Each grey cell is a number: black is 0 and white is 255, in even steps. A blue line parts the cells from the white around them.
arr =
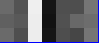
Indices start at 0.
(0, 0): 106
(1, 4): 81
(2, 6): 117
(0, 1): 83
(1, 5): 104
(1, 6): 109

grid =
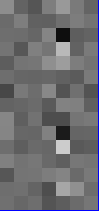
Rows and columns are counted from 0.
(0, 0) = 141
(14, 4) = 93
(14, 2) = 110
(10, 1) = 94
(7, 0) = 99
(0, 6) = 100
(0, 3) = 126
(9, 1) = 103
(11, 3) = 105
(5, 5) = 91
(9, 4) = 27
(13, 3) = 78
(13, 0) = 110
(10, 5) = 89
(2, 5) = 94
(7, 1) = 102
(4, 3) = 143
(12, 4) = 132
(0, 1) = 99
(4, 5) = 125
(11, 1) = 115
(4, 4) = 157
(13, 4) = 166
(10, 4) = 204
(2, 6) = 99
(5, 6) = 122
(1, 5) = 125
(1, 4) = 111
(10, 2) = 106
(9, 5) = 101
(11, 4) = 95
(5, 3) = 103
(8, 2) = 114

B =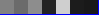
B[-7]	129
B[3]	35
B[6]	25

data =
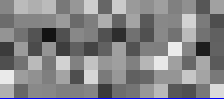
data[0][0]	134
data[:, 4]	[120, 155, 80, 61, 210, 164, 127]
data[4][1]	114
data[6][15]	218
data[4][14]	169
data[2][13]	187
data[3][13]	134
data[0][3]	187
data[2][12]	114
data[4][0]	79
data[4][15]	90
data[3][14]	29
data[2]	[148, 114, 83, 19, 80, 136, 128, 81, 45, 113, 80, 137, 114, 187, 114, 96]
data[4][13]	103
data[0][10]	143
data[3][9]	82
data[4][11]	232
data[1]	[108, 133, 133, 135, 155, 106, 126, 174, 100, 164, 89, 136, 134, 211, 123, 78]
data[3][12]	236
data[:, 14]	[86, 123, 114, 29, 169, 164, 120]
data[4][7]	151
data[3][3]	148
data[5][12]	149
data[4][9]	128
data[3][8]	160
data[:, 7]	[102, 174, 81, 97, 151, 122, 58]
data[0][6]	206
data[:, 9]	[154, 164, 113, 82, 128, 96, 116]
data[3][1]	155
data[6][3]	135

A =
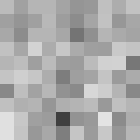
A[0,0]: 187
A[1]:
[160, 149, 160, 184, 157, 140, 165, 194, 151, 167]
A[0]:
[187, 161, 181, 181, 164, 149, 152, 192, 173, 194]
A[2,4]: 167
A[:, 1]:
[161, 149, 140, 167, 189, 207, 190, 176, 199, 196]
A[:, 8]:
[173, 151, 170, 201, 210, 155, 180, 192, 139, 149]
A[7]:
[192, 176, 180, 150, 175, 180, 187, 153, 192, 181]
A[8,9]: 173
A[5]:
[196, 207, 198, 173, 125, 159, 164, 196, 155, 171]
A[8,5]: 147
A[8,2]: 160
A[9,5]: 197
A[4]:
[181, 189, 159, 187, 158, 156, 187, 209, 210, 119]
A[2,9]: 164
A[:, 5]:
[149, 140, 116, 171, 156, 159, 138, 180, 147, 197]
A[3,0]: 193
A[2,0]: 168
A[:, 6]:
[152, 165, 144, 159, 187, 164, 215, 187, 153, 155]

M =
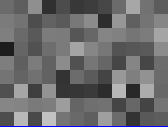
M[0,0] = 107
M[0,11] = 92
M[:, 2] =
[143, 77, 89, 81, 124, 113, 63, 122, 73]
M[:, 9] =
[167, 96, 117, 87, 133, 127, 40, 103, 51]
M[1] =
[123, 115, 77, 98, 90, 120, 139, 45, 151, 96, 116, 134]
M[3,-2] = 90
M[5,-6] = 91
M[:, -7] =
[56, 120, 86, 164, 81, 108, 54, 101, 105]
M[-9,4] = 76
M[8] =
[77, 185, 73, 194, 117, 105, 95, 159, 107, 51, 89, 93]
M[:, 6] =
[61, 139, 103, 134, 118, 91, 58, 111, 95]
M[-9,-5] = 71
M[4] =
[126, 95, 124, 98, 140, 81, 118, 102, 70, 133, 70, 109]
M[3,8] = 83
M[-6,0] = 29
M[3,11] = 140
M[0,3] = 48
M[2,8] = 129
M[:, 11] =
[92, 134, 165, 140, 109, 107, 104, 116, 93]

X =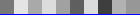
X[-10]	120
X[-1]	151
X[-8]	169
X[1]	228
